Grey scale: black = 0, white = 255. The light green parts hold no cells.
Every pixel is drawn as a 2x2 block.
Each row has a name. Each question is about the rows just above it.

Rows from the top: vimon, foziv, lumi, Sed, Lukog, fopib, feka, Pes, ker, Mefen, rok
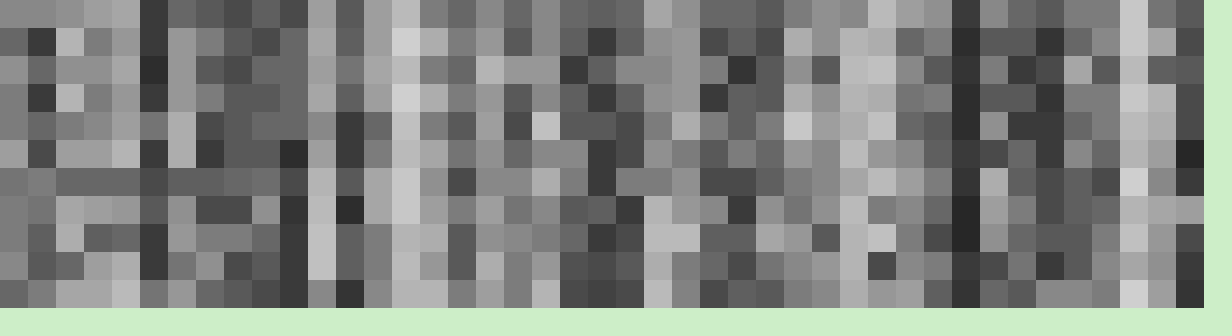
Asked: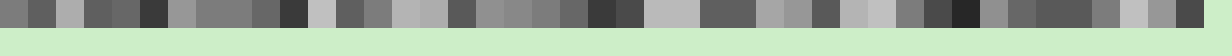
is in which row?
ker
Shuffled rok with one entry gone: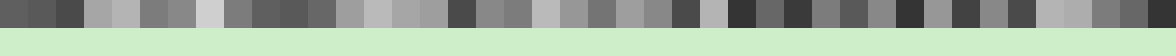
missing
[130]
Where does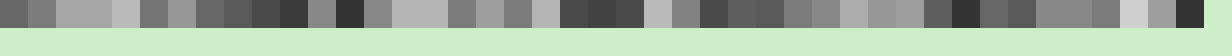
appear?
rok
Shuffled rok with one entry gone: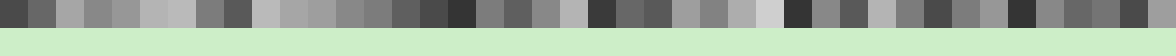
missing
[66]
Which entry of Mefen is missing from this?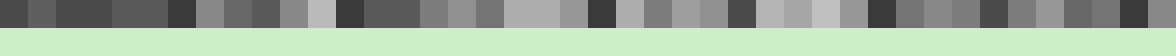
[81]
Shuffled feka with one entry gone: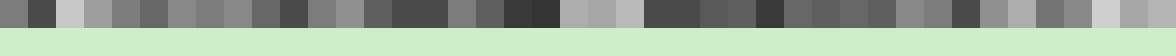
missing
[109]

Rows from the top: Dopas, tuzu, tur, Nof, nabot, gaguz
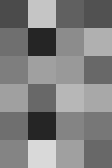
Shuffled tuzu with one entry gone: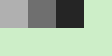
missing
[140]
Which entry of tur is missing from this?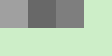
[153]
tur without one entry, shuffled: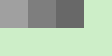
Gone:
[153]
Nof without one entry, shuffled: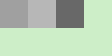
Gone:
[168]

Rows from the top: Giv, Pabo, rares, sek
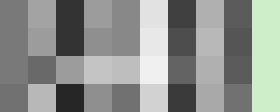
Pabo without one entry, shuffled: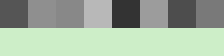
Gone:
[232]
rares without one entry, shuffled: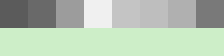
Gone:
[99]
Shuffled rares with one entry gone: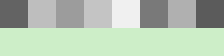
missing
[105]
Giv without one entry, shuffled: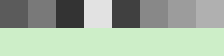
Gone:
[163]
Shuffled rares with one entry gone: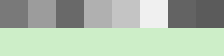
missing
[190]

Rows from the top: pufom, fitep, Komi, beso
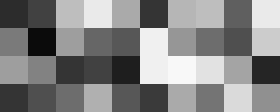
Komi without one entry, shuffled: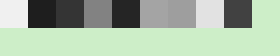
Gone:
[248]
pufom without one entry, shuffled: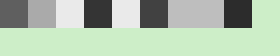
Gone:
[182]
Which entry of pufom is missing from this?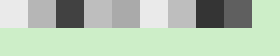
[44]
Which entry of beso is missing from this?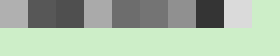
[58]

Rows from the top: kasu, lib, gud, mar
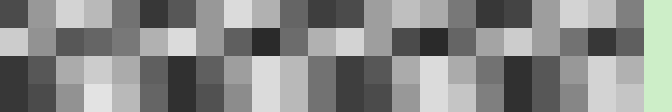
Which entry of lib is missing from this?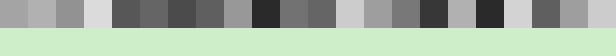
[108]
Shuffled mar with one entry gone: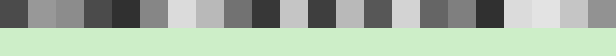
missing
[81]

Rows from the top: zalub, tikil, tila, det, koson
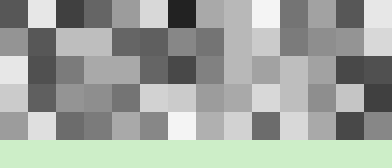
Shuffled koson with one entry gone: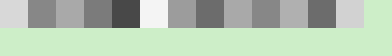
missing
[223]
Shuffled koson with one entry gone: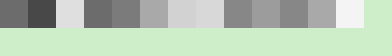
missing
[176]
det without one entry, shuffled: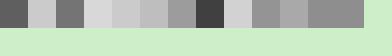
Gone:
[197]
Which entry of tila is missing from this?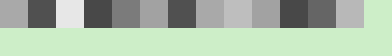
[129]
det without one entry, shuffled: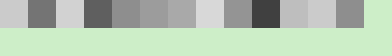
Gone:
[197]

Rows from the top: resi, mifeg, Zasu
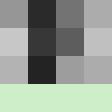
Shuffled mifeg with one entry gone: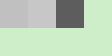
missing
[55]
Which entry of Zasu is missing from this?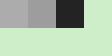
[179]
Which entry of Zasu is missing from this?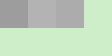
[35]

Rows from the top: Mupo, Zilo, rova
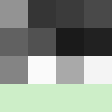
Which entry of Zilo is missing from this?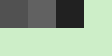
[26]
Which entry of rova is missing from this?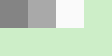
[244]
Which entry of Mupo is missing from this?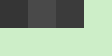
[147]
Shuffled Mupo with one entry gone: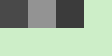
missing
[53]
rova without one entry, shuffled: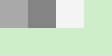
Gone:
[250]

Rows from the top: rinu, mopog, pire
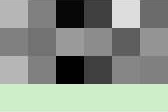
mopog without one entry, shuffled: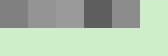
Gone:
[114]
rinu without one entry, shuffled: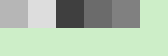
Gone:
[7]
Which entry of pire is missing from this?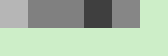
[0]
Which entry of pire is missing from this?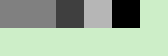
[134]
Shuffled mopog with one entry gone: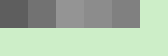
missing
[154]
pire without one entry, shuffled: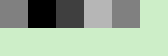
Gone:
[134]
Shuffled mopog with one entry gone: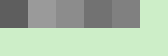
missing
[148]

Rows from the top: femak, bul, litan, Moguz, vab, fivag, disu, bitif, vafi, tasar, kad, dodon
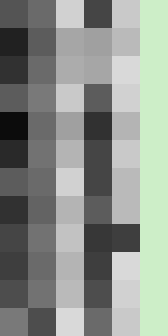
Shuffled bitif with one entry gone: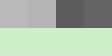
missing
[49]
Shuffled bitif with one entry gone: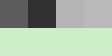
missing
[99]
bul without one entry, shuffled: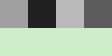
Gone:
[166]
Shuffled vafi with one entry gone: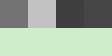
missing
[55]
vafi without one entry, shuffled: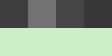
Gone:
[194]
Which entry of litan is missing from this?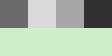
[172]
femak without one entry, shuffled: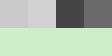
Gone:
[84]

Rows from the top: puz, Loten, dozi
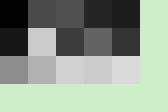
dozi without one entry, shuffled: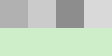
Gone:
[209]
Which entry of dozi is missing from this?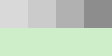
[209]
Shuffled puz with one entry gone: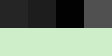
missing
[74]
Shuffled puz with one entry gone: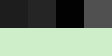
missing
[74]
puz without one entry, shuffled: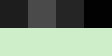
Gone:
[80]
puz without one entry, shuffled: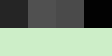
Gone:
[29]

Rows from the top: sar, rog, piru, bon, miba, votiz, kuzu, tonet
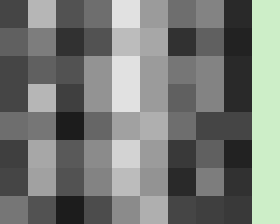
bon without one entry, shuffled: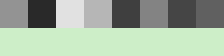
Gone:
[155]
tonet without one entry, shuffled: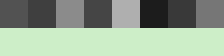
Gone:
[76]
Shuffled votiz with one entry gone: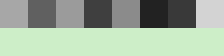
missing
[89]
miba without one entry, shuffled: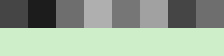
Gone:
[102]

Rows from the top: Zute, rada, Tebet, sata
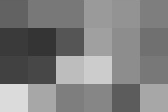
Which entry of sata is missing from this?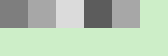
[134]
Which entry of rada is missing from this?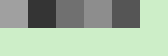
[58]
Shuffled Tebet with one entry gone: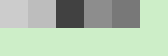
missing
[71]
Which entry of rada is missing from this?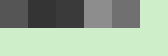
[160]
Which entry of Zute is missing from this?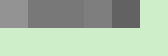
[154]
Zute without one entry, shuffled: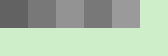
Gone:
[126]
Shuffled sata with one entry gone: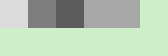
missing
[134]

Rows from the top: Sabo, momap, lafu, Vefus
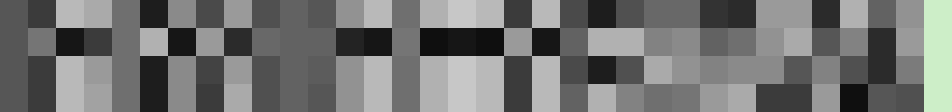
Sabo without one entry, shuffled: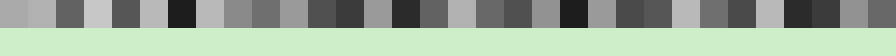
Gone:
[51]
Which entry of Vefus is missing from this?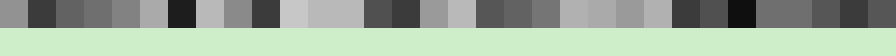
[162]
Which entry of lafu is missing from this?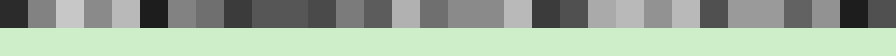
[67]
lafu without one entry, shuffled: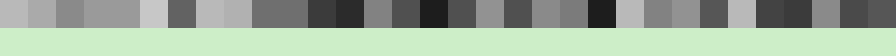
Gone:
[92]

